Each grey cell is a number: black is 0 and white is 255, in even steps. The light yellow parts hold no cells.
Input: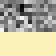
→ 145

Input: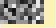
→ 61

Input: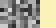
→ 160

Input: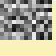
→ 133

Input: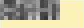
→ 70

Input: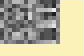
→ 156

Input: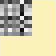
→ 123
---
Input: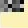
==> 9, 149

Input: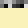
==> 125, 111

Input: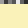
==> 44, 157

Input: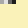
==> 29, 169

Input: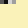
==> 158, 89

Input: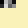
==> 15, 45
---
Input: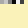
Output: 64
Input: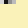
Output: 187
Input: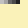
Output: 34
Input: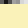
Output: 227
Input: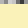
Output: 152
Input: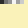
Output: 203
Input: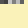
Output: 97
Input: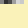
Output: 202
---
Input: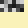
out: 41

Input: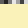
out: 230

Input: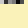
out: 120

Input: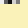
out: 210

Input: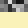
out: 69

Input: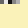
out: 132

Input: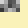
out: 93

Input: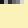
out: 104
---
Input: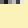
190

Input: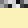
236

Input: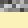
139

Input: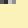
47

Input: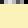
88

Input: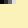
46

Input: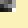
32
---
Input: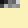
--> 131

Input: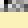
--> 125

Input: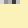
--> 176

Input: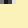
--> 24

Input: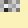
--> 135

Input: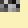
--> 171

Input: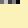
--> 60

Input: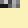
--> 92

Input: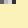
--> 187

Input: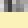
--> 120
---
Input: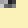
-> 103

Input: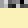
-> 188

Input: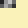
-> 167

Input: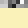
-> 207

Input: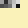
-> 91

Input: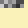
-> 90

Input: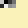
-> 237

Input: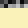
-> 24

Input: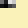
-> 5

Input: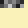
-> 119
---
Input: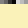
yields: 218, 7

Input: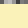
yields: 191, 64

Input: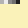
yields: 237, 32

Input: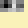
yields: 223, 2

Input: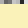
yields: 224, 40

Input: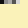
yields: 214, 13

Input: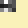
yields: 252, 27

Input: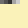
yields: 205, 51
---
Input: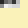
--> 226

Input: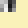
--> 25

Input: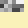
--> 154

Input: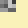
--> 198

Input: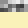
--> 101

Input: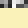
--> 37
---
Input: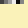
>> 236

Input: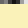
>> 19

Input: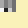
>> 112

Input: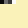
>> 250

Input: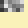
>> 156

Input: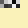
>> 9

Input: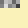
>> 103

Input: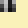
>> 170

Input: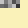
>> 82

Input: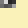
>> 50
